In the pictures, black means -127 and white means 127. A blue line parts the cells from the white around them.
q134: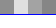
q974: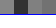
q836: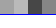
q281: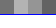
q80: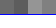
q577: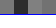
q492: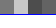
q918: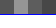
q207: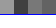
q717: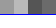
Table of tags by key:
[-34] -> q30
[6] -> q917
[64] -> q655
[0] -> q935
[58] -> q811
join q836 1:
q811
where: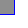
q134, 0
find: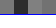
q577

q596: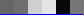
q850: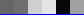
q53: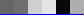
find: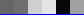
q850
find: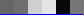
q596
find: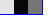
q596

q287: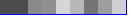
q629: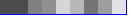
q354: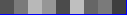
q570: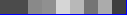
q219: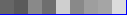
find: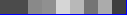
q570
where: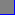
q629, 2

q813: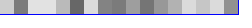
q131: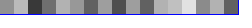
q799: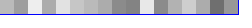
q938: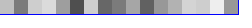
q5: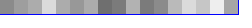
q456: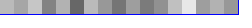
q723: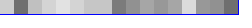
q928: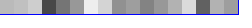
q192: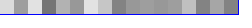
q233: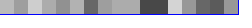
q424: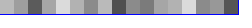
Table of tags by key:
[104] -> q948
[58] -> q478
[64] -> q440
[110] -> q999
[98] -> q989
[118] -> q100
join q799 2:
q999
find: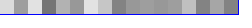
q192

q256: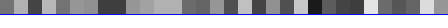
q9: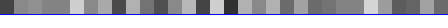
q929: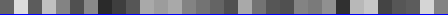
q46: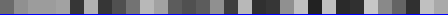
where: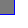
q929, 22
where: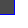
q9, 8

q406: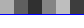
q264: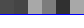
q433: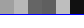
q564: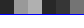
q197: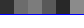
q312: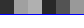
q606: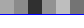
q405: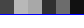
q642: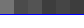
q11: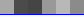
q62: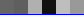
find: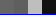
q433
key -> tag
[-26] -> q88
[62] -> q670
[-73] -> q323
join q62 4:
q670
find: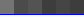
q642
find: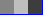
q406
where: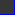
q564, 4

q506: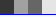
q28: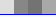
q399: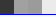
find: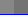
q28
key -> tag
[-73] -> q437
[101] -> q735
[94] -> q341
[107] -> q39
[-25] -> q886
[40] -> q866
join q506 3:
q735
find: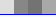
q28
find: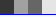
q506
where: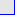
q506, 3
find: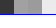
q399

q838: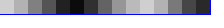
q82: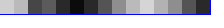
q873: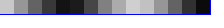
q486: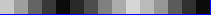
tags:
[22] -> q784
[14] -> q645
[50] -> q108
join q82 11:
q108
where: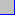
q873, 10
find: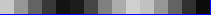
q873
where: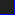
q838, 4
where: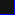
q873, 4
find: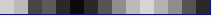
q82
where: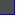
q486, 6

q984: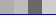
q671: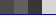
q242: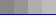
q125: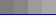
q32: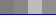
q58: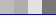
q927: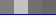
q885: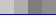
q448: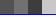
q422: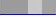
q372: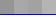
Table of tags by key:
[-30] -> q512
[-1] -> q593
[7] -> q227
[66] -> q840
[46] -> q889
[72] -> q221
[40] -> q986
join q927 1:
q840
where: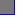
q58, 3
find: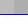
q58
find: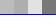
q58
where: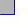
q372, 3

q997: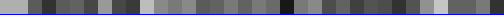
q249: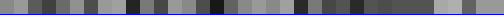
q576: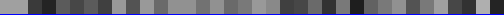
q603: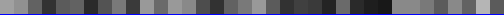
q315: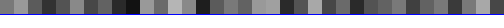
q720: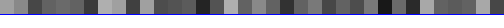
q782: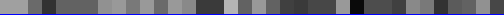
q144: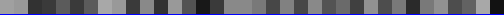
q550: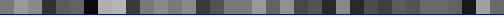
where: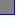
q144, 20
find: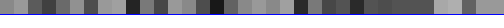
q249
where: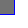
q576, 14

